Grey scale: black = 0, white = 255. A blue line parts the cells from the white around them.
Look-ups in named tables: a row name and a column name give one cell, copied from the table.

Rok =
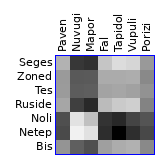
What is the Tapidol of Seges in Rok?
220
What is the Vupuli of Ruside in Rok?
207
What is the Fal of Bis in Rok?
159
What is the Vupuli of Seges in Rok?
214
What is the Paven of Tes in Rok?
155
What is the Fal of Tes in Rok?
163
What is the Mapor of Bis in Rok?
79
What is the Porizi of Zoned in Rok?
137
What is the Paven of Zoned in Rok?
154
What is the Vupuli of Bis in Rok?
177
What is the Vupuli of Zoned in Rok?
173
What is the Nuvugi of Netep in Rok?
241
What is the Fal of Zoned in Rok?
171
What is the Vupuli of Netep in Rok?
46
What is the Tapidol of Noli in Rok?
40
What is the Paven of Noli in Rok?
79
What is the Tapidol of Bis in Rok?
172
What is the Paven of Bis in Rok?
148
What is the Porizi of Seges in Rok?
153

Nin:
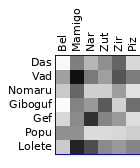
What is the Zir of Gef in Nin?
154
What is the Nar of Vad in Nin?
122
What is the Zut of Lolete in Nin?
138
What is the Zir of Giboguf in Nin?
209
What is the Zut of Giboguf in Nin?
90
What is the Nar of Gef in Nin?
49
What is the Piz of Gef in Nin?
221
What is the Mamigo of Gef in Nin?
139
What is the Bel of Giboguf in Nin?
251
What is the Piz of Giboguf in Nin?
110
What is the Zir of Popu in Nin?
215
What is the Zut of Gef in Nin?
133
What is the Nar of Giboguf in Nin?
153
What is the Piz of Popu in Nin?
206
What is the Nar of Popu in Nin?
219
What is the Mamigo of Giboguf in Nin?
131
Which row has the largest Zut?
Popu

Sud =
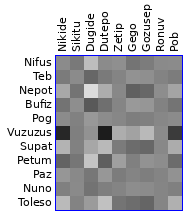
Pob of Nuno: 128
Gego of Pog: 126
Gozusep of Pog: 128
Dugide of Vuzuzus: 146
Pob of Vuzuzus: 59
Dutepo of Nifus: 139
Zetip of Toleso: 116
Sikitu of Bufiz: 142
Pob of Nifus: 139
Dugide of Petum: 196
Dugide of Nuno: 115
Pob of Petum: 108

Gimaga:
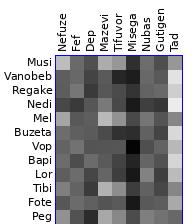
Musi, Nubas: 109
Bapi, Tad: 213
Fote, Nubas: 89
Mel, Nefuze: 165
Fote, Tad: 169
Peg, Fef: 82

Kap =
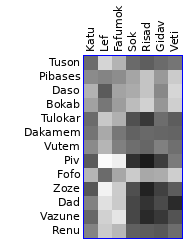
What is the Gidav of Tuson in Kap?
107
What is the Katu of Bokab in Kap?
161
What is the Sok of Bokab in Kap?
188
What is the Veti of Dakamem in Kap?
100
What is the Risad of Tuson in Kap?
94
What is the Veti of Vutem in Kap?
111
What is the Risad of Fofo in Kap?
168
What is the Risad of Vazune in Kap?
41
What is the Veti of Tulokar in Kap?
93
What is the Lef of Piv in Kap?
251
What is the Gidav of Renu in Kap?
88
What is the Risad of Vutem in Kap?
102
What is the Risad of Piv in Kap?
27
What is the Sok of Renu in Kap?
96

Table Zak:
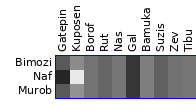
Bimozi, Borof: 115
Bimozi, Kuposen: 139
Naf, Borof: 115
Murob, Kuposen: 146
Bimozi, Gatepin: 89
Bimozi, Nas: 118
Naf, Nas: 118
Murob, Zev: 114
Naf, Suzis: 96
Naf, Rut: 101
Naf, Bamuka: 126
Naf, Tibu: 117
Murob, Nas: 118
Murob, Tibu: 117
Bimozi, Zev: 114
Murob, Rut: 101
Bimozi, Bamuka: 126
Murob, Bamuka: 126
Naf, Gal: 54
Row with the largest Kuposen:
Naf

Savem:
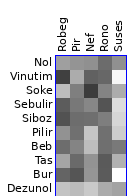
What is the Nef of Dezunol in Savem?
201
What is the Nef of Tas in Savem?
147
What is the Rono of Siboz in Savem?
126
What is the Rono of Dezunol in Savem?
171
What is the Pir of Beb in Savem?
132
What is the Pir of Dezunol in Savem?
187
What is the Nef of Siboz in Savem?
111
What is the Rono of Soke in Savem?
132

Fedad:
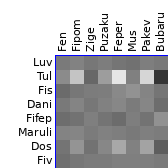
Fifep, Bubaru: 145
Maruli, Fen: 131
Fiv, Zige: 123
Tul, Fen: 139
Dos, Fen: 116
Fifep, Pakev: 115
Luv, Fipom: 130
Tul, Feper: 229
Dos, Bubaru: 94
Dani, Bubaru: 109
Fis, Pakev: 132
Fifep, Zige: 127
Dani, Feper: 135
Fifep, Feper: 108
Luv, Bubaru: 121
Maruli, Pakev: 127
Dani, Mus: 123
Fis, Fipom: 119

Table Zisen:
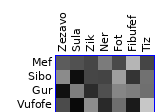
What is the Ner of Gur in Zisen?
79
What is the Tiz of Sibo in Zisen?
113
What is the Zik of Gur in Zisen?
44
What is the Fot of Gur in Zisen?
134
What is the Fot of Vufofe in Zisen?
110
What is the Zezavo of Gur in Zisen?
16
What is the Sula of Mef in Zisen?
81
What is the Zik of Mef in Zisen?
70
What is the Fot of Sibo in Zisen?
158
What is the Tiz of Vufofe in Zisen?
199
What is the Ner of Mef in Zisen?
123
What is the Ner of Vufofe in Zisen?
41
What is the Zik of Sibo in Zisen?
70
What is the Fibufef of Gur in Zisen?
126
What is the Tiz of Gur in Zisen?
111
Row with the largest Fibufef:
Mef

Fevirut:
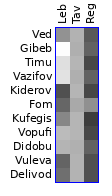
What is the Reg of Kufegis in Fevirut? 61
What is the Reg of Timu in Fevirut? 71
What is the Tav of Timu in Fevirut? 181
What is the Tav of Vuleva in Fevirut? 179
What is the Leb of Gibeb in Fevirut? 253
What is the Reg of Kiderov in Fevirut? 71
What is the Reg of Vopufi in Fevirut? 71
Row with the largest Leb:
Gibeb

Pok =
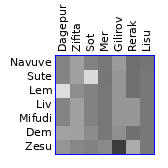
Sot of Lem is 130
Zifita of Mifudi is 160
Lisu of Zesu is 120
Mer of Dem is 120
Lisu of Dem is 120
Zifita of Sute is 160
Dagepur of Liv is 132
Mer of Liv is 120
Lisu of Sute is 120
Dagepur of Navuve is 132
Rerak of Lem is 112
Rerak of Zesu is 171
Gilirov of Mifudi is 149
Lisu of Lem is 120
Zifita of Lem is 141
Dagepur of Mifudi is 132
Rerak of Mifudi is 150

